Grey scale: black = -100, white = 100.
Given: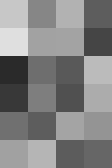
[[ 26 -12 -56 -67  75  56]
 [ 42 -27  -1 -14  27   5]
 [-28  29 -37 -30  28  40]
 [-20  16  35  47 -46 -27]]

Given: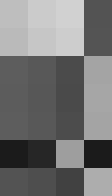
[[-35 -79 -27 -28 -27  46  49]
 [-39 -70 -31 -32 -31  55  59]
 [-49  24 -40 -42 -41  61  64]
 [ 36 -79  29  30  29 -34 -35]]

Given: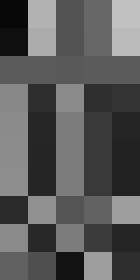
[[-24   8 -67  11  10   9   6 -29 -88 -94]
 [-38 -69  13 -71 -71 -70 -64 -29  34  40]
 [-86  -3 -34  -3  -3  -3   8 -30 -35 -35]
 [ 24 -54 -23 -55 -55 -55 -63 -29 -20 -19]
 [-65 -72  24 -74 -74 -72 -59 -29  46  51]]

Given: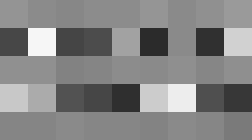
[[  4  57  13 -44  16]
 [  4  34  13  93   9]
 [  8 -36   2 -46   6]
 [  5 -45   4 -40  10]
 [  5 -63  10  27  10]
 [  3  60   8 -66  17]
 [  8  86  12   8   8]
 [  5 -38   5 -62  13]
 [ -4 -57  12  64  21]]

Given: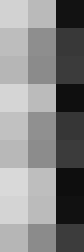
[[ 43  66  70  44  51  67  43  48  65]
 [  9  47  49  10  13  47   9  11  46]
 [-53 -87 -89 -54 -58 -88 -54 -56 -86]]

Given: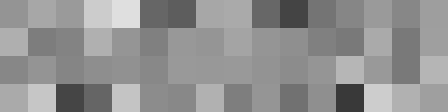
[[ 33   6  37  16]
 [ 55  16  -2  31]
 [-46   4   3  21]
 [-21  11  38  60]
 [ 54  14  17  75]
 [ 10   7   0 -20]
 [  7  20  19 -27]
 [ 39  19  17  31]
 [ -1  20  29  33]
 [ 17  15  17 -19]
 [-11  10  12 -47]
 [ 12  17   0  -9]
 [-55  43  -5   5]
 [ 61  20  33  21]
 [ 39  -5  -5   6]
 [ 25  42  25  24]]
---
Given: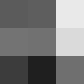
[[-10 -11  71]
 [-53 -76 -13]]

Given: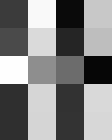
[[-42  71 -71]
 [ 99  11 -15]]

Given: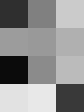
[[ 22  20  38]
 [-91   9  47]]

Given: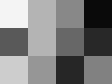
[[-30  41 -19]
 [ 61  18 -70]]

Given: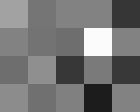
[[  2 -10 -14]
 [-14  12 -57]]

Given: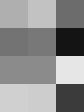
[[-10  -6 -84]
 [  9   9  80]]

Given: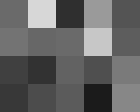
[[-10 -19 -17]
 [-50 -61 -23]]

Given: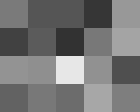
[[-49 -29 -61]
 [ 15  12  81]]
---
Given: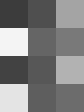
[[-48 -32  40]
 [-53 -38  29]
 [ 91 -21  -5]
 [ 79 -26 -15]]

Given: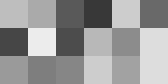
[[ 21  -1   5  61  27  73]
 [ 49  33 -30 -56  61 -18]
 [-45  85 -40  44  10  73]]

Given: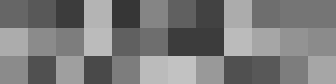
[[  9 -37  25 -43  -2  47  52  20 -37 -31  -2  30]
 [ 35   9  -2  47 -25 -14 -53 -53  47  30  15   9]
 [-20 -31 -53  41 -58   4 -25 -48  35 -14  -8  -8]]

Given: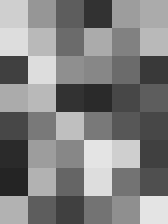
[[-44  -5  50  -5 -32 -44]
 [-50  73  12   6 -16 -55]
 [-67  23   6  79  62 -50]
 [ 73  45 -16  34   1  45]
 [-72  40 -21  73 -10 -38]
 [ 62  18 -27 -61  23  34]
 [ 40 -27 -50 -10  12  79]
 [ 34  45 -61 -67 -44 -27]]

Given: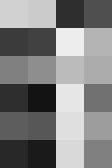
[[-54 -49  86  41]
 [-64 -85  80 -11]
 [-27 -32  75  23]
 [-69 -80  70   0]
 [  0  11  47  35]
 [ 64  59 -64 -38]]

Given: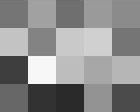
[[ 53   3  58  63  -8]
 [-51  94  48  31  43]
 [ -8  26 -13  21   9]
 [-19 -61 -67  15 -41]]
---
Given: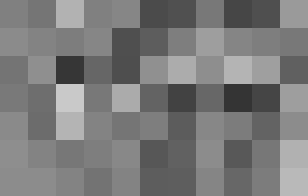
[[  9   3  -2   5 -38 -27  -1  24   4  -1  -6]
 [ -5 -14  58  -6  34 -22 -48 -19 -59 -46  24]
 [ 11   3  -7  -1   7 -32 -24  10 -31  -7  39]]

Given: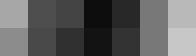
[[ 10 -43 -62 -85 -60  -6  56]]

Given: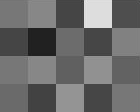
[[-46 -74 -15 -45   1]
 [-17 -48  16 -45  -7]]

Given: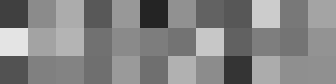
[[ 79  28  41 -11   8  -2 -10  56 -24  -1  -9  15]]

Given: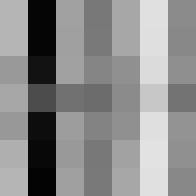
[[ 42 -96  25  -5  31  75   7]
 [ 31 -40 -11 -15   9  56 -10]
 [ 37 -94  20  -6  27  77  13]]

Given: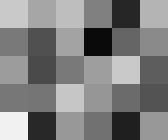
[[ -5 -37  28 -92 -21   8]
 [ -7  -8  55  18 -16 -35]]

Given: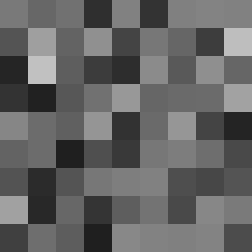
[[-34  25 -22  13 -47  -7 -20 -52  49]
 [-60 -74 -32 -11  19 -20 -17 -16  27]
 [-22 -15 -76 -38 -55  -7  -2 -14 -43]
 [ 26 -69 -19 -59 -26 -10 -43   6  -4]]

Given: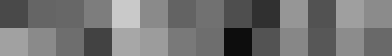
[[ 26   8 -14 -48  31  22  -5 -14 -90 -35   6 -32  10 -18]]

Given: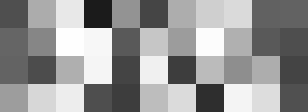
[[-21   5  99  94 -30  55  22  98  38 -30 -39]
 [ 23  69  86 -39 -52  48  72 -64  91  73 -37]]
